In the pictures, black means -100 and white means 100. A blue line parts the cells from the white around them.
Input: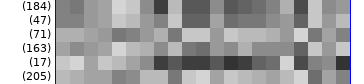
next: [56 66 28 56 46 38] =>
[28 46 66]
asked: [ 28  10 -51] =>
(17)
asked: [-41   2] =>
(17)
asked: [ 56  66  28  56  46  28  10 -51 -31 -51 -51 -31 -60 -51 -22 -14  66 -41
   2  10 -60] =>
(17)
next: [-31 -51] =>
[-51 -31 -60]

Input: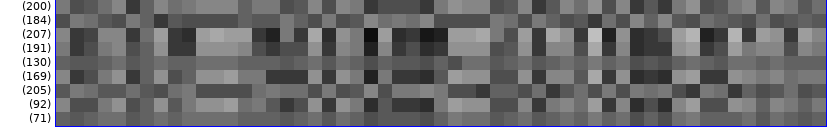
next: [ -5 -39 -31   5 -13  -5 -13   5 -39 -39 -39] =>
[-39  -5 -13]
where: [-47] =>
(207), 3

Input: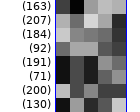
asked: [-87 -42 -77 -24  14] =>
(71)
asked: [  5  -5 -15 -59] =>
(184)
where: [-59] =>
(184), 5

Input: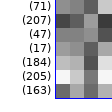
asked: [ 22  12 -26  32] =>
(17)
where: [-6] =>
(205), 3
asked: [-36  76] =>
(184)

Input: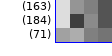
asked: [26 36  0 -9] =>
(71)
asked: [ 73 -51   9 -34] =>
(184)
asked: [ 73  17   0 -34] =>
(163)
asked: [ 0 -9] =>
(71)
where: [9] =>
(184), 3

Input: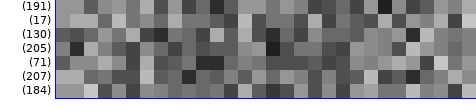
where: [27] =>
(184), 23
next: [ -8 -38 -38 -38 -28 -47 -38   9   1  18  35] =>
[ 18 -47  55]
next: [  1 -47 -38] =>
[-18 -47  18]
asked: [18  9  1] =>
(205)
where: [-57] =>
(184), 16
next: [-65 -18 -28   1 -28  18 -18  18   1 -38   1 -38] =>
[-28  45 -47]

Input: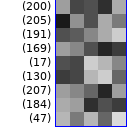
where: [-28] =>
(191), 2
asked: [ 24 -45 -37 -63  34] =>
(200)
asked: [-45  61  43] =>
(17)

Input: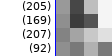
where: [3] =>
(207), 1
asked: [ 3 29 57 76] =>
(207)

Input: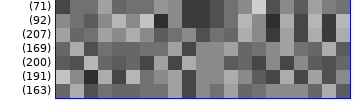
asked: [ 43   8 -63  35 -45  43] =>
(92)
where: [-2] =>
(71), 20
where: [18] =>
(71), 8
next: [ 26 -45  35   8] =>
[  8 -28 -19]
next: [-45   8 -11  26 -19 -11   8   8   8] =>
[-19  35 -28]

